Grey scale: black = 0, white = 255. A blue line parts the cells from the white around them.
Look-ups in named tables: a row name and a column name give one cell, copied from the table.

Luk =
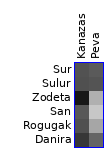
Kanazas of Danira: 55
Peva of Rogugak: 166
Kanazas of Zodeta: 23
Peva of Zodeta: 176
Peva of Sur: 90
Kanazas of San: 88
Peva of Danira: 101
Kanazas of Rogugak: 80
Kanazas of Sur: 82

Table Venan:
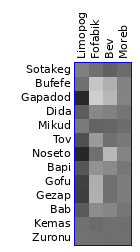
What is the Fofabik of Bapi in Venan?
146
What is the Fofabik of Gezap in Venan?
176
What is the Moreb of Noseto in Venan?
132
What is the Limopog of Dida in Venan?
93
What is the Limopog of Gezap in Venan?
63
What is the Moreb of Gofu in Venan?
125
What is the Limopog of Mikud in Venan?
122
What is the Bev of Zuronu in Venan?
111
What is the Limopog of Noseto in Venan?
39
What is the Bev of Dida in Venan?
130
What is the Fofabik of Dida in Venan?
136
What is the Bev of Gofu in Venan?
112
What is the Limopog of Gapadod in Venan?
40
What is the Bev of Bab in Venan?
134
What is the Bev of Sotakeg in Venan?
97
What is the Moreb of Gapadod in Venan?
131
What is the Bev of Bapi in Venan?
138
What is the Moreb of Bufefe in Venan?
130
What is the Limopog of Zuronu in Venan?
114
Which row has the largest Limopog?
Sotakeg

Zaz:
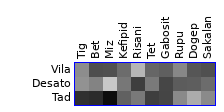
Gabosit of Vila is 95
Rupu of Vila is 135
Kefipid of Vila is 108
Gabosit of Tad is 69
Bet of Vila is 78
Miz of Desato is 200
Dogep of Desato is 94
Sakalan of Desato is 108
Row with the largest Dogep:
Tad

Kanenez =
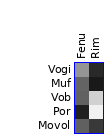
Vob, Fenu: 97
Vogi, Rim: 41
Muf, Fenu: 100
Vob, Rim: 209
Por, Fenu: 31
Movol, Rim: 57
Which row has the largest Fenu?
Vogi

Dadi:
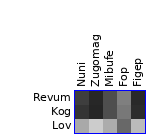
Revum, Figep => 41
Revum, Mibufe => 78
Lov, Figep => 187
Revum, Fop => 127
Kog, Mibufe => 78
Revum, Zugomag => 39
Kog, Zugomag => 37
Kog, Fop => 120
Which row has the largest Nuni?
Lov

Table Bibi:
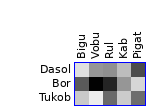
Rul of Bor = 36
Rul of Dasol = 144
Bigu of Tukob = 201
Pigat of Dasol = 76
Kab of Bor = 150
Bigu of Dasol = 224
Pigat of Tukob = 109
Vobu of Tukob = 236

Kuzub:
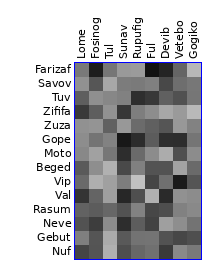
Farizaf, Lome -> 121
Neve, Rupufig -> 93
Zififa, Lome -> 57
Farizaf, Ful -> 18
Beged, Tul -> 177
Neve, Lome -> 82

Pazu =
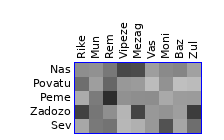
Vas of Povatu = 188
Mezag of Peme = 142
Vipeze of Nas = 72
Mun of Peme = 123
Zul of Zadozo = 60
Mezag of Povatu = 155
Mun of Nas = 145
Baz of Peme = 156
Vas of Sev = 152
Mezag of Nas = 75
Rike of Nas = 142
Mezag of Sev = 176

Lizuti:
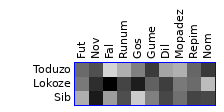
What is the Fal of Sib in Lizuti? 157
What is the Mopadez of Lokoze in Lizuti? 121
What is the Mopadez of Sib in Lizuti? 112
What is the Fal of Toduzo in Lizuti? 212
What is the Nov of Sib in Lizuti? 26
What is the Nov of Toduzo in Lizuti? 80
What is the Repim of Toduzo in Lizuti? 102
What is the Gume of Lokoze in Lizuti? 97
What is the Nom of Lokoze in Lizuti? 188
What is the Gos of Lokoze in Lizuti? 29
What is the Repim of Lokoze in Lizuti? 107
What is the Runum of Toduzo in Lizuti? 176
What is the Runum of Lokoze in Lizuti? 68
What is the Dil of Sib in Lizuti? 71
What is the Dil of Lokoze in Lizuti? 62

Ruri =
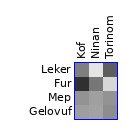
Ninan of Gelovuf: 162
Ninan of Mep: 160
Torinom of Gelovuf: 141
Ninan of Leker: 228
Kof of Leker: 127
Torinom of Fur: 215

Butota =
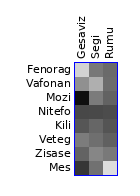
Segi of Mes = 113
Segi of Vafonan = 175
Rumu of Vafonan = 108
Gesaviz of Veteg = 124
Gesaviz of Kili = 86
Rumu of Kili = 84
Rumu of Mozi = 98
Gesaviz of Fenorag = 211
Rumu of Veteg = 96
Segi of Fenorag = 120
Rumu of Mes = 221

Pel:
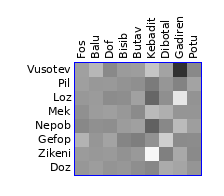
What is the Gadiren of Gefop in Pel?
139
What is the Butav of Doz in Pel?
142
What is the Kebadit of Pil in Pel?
123
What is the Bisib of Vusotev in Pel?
155
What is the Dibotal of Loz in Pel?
143
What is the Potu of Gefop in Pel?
140
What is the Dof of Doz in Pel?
148
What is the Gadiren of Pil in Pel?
131
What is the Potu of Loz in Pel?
147
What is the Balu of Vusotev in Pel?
183
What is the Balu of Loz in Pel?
155
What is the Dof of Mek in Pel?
159
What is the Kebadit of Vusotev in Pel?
197
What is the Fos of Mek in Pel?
144
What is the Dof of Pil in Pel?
153
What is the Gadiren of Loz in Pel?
231
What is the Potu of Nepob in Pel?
158

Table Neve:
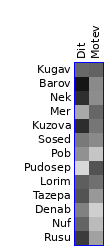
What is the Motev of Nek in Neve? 141
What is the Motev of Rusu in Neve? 161
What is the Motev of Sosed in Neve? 138
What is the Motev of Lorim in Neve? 112
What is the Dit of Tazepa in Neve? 83
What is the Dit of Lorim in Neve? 94
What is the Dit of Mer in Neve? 169
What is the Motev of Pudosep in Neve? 83
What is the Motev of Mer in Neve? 102
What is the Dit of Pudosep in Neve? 216
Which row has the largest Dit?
Pudosep

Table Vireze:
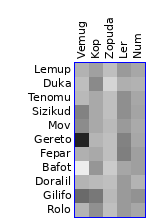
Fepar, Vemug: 176
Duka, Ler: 175
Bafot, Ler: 166
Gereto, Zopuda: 191
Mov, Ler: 154
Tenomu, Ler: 143
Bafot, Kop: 150
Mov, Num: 170
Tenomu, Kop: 169

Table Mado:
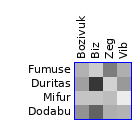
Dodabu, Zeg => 174
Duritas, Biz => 54
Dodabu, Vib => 179
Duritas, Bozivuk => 160
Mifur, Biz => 196
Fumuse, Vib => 175
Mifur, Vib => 236
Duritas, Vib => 153
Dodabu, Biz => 98
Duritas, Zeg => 210
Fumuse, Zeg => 125

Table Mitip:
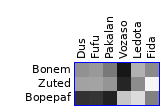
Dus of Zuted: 162
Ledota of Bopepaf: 220
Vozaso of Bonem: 23
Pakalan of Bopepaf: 34
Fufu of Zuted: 163
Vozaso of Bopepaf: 198
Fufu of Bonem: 153
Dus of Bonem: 145

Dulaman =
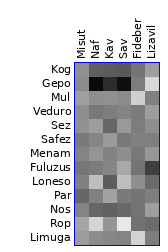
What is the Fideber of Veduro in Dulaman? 123
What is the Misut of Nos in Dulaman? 132
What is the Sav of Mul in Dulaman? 139
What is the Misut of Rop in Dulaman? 165
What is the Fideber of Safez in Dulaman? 129
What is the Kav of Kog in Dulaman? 92
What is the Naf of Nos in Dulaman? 102
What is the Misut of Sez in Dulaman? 145
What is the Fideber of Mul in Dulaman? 207
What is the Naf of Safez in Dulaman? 133
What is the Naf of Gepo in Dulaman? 11
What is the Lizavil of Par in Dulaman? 127
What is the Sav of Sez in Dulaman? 153
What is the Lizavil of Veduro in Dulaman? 157
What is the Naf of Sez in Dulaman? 157
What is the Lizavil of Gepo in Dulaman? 215
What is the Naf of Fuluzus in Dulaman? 124
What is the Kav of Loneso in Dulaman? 93

